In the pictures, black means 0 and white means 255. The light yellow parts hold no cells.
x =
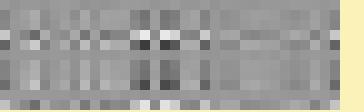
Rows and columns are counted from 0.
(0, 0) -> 153
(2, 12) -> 157
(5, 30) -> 152
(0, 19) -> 150
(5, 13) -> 150
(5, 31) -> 153
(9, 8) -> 153
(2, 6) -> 160
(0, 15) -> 149
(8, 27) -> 156
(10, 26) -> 146
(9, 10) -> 152
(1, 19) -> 162
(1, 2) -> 159
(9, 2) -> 153
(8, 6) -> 167
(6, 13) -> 134
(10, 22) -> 164
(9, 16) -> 149
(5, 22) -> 152
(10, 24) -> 139
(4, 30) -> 139
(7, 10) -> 166
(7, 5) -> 153
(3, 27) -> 143
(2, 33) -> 132
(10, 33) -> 195
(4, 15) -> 166
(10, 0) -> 192
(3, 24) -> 138
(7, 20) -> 129
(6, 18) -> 158
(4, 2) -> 172
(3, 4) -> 172
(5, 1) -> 152
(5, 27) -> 150
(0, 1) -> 148

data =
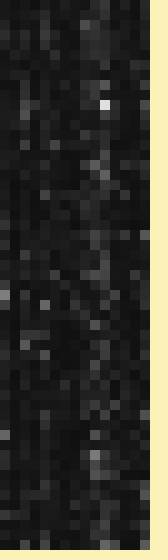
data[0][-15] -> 24
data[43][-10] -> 22
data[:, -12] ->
[17, 28, 20, 22, 19, 21, 25, 17, 18, 19, 48, 24, 18, 20, 18, 21, 26, 22, 22, 17, 17, 18, 17, 24, 29, 29, 22, 25, 23, 17, 18, 20, 25, 53, 24, 32, 17, 21, 19, 25, 19, 25, 17, 17, 19, 22, 24, 20, 19, 40, 20, 17, 19, 24, 18]
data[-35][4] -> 22
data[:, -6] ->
[41, 34, 52, 49, 43, 47, 28, 26, 56, 55, 39, 24, 23, 36, 27, 30, 90, 46, 28, 42, 38, 36, 35, 65, 58, 32, 27, 73, 36, 22, 24, 24, 79, 24, 42, 28, 68, 48, 28, 33, 57, 23, 24, 77, 24, 122, 70, 80, 34, 44, 27, 20, 41, 50, 31]
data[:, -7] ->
[20, 33, 76, 46, 37, 39, 30, 29, 46, 37, 44, 25, 23, 55, 31, 20, 54, 21, 36, 32, 47, 40, 26, 40, 22, 34, 34, 57, 21, 21, 30, 47, 31, 25, 18, 27, 27, 34, 42, 32, 40, 46, 18, 18, 27, 46, 34, 24, 21, 31, 31, 27, 25, 24, 24]
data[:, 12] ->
[32, 22, 26, 27, 22, 27, 23, 23, 18, 21, 22, 21, 21, 19, 18, 23, 45, 18, 22, 51, 20, 22, 18, 54, 20, 20, 22, 20, 20, 17, 20, 19, 23, 19, 27, 30, 26, 25, 31, 37, 28, 30, 19, 23, 21, 22, 34, 17, 29, 19, 20, 19, 23, 19, 17]
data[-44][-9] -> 19
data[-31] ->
[44, 16, 27, 29, 25, 28, 29, 24, 22, 58, 36, 19, 20, 20, 30]
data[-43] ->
[27, 32, 42, 18, 38, 26, 19, 30, 23, 23, 31, 25, 21, 19, 37]
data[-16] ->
[36, 21, 21, 25, 25, 26, 29, 20, 32, 33, 33, 17, 37, 26, 19]
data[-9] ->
[42, 23, 23, 24, 32, 25, 17, 19, 34, 70, 41, 31, 34, 23, 25]
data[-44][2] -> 78
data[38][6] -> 43
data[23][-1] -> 86
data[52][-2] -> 34
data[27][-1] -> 31
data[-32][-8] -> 31
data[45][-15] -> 43
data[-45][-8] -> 21
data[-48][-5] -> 20
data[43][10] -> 39
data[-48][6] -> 21
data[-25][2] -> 33
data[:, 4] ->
[27, 40, 49, 57, 45, 24, 23, 25, 30, 31, 32, 28, 38, 33, 35, 20, 42, 26, 31, 65, 22, 18, 29, 31, 25, 36, 28, 32, 21, 21, 102, 28, 28, 47, 20, 75, 30, 32, 20, 25, 23, 57, 46, 30, 32, 28, 32, 32, 50, 41, 26, 26, 25, 47, 67]
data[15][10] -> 70
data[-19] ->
[30, 26, 24, 17, 30, 23, 17, 18, 27, 68, 30, 21, 26, 30, 27]
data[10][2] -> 67
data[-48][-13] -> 31
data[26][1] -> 25

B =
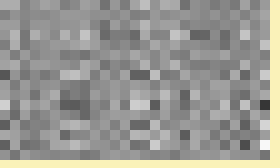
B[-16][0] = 173
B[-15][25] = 147
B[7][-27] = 86
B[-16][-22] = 155
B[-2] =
[96, 163, 112, 117, 130, 165, 167, 185, 166, 148, 146, 134, 159, 113, 120, 203, 161, 154, 134, 168, 135, 144, 111, 153, 77, 151, 248]
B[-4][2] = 119
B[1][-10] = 145
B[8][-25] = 154
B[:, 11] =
[151, 137, 155, 124, 128, 156, 136, 132, 153, 155, 168, 157, 128, 154, 134, 154]
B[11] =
[146, 108, 157, 124, 137, 151, 136, 127, 103, 132, 148, 157, 154, 159, 146, 135, 158, 133, 131, 167, 136, 173, 169, 141, 120, 166, 142]
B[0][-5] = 134
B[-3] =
[167, 160, 141, 127, 157, 163, 105, 134, 136, 155, 133, 154, 132, 181, 175, 155, 182, 150, 92, 166, 157, 121, 147, 120, 130, 123, 157]
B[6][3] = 155
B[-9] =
[86, 148, 118, 137, 120, 133, 182, 191, 169, 126, 154, 132, 162, 97, 97, 189, 121, 126, 165, 142, 147, 137, 115, 169, 103, 141, 202]
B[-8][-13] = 150
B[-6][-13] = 199
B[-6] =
[208, 121, 173, 150, 163, 139, 94, 91, 103, 137, 125, 168, 122, 205, 199, 92, 162, 138, 108, 141, 152, 137, 187, 115, 192, 131, 54]
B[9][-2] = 149
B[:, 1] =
[173, 146, 156, 180, 173, 126, 170, 148, 124, 140, 121, 108, 156, 160, 163, 118]
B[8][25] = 155
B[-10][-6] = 132
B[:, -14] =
[163, 127, 150, 106, 123, 166, 141, 97, 156, 178, 205, 159, 104, 181, 113, 154]
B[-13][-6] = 138
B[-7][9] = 155
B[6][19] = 125
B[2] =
[157, 156, 131, 149, 150, 144, 148, 149, 158, 134, 113, 155, 134, 150, 181, 153, 160, 160, 128, 137, 134, 130, 139, 133, 160, 135, 155]
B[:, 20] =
[137, 136, 134, 101, 135, 150, 123, 147, 137, 144, 152, 136, 141, 157, 135, 151]
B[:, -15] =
[124, 147, 134, 123, 138, 144, 125, 162, 145, 143, 122, 154, 158, 132, 159, 148]
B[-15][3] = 140

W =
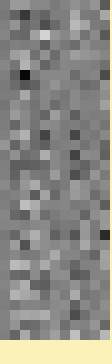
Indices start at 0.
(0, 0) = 124
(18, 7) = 156
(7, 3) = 122
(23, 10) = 42
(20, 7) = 121
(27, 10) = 133
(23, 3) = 174
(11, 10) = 128
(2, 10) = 118
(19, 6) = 133
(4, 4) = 95
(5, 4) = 145
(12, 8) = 118
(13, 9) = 120
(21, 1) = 103
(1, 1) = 99
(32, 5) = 144
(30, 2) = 132
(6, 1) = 118
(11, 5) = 157
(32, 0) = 129
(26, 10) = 159
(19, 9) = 109
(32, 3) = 108
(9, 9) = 127
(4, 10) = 126
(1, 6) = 126
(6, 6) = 134
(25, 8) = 120
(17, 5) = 155
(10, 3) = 115
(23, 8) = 151
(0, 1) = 154
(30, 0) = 126
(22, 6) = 123
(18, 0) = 137
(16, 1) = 94

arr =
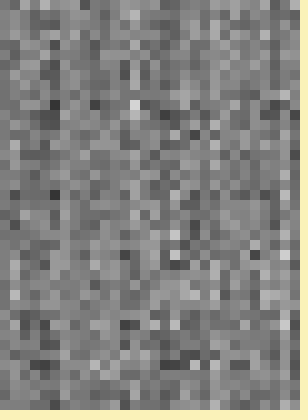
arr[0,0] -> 119
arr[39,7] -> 118
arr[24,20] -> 108
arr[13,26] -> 116
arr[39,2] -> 130
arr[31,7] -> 128
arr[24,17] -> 119
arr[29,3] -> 103
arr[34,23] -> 107
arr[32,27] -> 147
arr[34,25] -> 125
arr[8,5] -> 92
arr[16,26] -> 136
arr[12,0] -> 121
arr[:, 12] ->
[151, 156, 114, 143, 111, 146, 88, 80, 118, 117, 117, 147, 113, 95, 92, 138, 112, 131, 144, 98, 124, 122, 134, 98, 131, 69, 125, 123, 115, 110, 109, 139, 65, 112, 83, 166, 133, 107, 132, 93, 82]
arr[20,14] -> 147
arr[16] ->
[112, 151, 127, 125, 107, 118, 140, 128, 128, 111, 108, 124, 112, 148, 103, 119, 107, 102, 157, 150, 115, 168, 131, 115, 128, 104, 136, 128, 137, 109]
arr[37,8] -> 144
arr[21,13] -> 171
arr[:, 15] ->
[147, 121, 102, 138, 113, 103, 144, 129, 120, 121, 96, 98, 113, 143, 140, 90, 119, 146, 92, 102, 151, 159, 109, 166, 151, 165, 152, 116, 126, 154, 156, 95, 176, 95, 112, 133, 119, 108, 125, 120, 112]
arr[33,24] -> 128
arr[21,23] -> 132
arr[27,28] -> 159
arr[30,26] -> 167
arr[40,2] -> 126
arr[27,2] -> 104
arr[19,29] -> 110
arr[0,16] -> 95
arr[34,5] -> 85
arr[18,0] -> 129
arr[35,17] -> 125
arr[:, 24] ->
[141, 109, 101, 143, 118, 120, 132, 131, 111, 100, 110, 107, 101, 153, 153, 95, 128, 130, 116, 89, 135, 130, 131, 142, 120, 158, 147, 137, 127, 119, 145, 118, 165, 128, 125, 138, 86, 123, 127, 136, 93]
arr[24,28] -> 139
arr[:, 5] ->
[139, 109, 89, 161, 78, 116, 79, 90, 92, 114, 52, 77, 81, 121, 150, 107, 118, 141, 113, 52, 115, 92, 101, 137, 103, 154, 153, 156, 123, 151, 148, 113, 155, 113, 85, 131, 88, 114, 121, 97, 75]
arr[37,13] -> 106
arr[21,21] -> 127
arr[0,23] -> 160
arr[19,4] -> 106
